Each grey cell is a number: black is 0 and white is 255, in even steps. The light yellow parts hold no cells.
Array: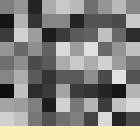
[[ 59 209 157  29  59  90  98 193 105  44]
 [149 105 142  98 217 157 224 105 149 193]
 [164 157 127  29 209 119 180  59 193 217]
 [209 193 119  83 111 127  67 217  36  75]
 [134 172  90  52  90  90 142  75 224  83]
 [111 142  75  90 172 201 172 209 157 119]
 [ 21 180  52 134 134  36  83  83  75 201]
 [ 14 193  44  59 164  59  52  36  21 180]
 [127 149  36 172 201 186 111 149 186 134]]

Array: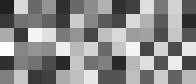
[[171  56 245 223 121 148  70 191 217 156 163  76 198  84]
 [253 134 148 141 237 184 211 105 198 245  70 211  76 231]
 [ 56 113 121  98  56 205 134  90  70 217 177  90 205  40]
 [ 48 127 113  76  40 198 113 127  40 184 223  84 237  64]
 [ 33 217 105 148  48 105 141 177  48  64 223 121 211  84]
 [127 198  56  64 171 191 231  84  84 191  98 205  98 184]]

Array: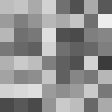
[[210 216 223 155 142 155 202 120]
 [177 202 189 127  96  80 210  59]
 [189 196 170 210 112  80 170  88]
 [155 127 148 183 170 196 112 237]
 [163 134 142 196  96 134 120 183]
 [183 112 120 223  80  74 127 134]
 [120 104  96 210 112  96 104 127]
 [ 74  88  74 148 202 189 104 170]]

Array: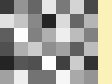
[[ 80 175 204 142 161  94 188]
 [225 196 136  36 219 102 181]
 [ 94 253 129 175 238 188 129]
 [161 238 115 115 246 169 148]
 [ 58 148 102 231 121 212  72]
 [ 36  86  80 253  64 204  50]]

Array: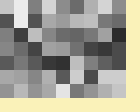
[[127  62 190 134 107 101 120 161  43]
 [147 184 147 168 228 120 147 176 197]
 [168 161 134 176  89 205  75 205 205]
 [197 235 127 212 140 107 176 212 140]
 [ 89 120  89  56  49 190 127  95  75]
 [ 82 235  82 168 155 184 190 120 107]
 [134 107  68 161 155 113  68  56  75]]

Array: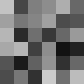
[[160 119 133 160  76  84]
 [195  70 127 141 174 104]
 [182  42 111  56 104 154]
 [ 84  26  97 147  49 104]
 [168 182  64 141  18  34]
 [ 76 119  49 203 111 188]]

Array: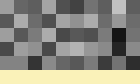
[[ 73 158 145  73 164 179 151 138  37 138]
 [158  88 123 172  73  88  80 123  21 115]
 [ 88 172 108  80 164 145 172 108 151 108]
 [158 102  94 164  80  66 115  94 193  94]
 [131 131  52 138 102  88 123  59 115  45]]

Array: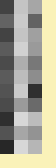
[[ 47 215 188]
 [ 39 215 182]
 [ 67 196 166]
 [ 67 196 160]
 [ 91 209 154]
 [ 83 166 147]
 [ 91 188 141]
 [ 75 174 120]
 [ 75 154 106]
 [ 99 202  99]
 [ 83 202  47]]
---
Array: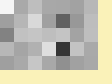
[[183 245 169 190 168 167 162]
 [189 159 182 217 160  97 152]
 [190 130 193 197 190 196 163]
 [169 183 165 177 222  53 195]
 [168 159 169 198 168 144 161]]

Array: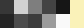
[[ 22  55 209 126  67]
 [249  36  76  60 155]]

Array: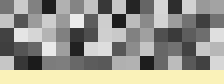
[[163 117 202 129  30 177 132 194  56 199  36 101 214  45 210 153]
 [114 196  84 155 205 153 235  93 206  29 188 138 211 156 114  63]
 [223  66 229 214 180 128  54  78 207 201 129 160  80  58  93 110]
 [183  63  85 103 233 159  33 215 222  87 140 196 103 114  66 199]
 [215 198  55  27 124 126 104  92  89 176 178  29 104 188  89  65]]

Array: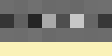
[[111 110 107 112 106 107 105 110]
 [ 55  53  96  36 169  78 199 102]
 [108 110 109 113 106 108 108 107]]

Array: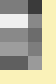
[[ 58 124 124]
 [136 239 239]
 [108 137 137]
 [125 157 157]
 [154  95  95]]

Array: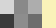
[[173 214 137]
 [109  59 141]]

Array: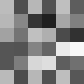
[[ 93 188  78 183  82 191]
 [128 183 135  52  31 166]
 [ 49 162 116 192 175  75]
 [248  85  83 132 101 234]
 [112  85 125 215 222  94]
 [ 87 186  76 183  81 190]]

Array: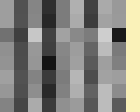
[[153 158  81 133  47 124 176  65 170]
 [154 158  82 135  39 124 171  60 162]
 [ 25 113  63 199  66 162 137 124 206]
 [122 144  76 152  63 135 157 101 188]
 [128 147  77 150  20 132 160  90 159]
 [158 160  82 131  59 124 182  77 162]
 [140 151  79 142  41 129 175  98 188]
 [ 91 131  70 171  59 144 155  87 188]]
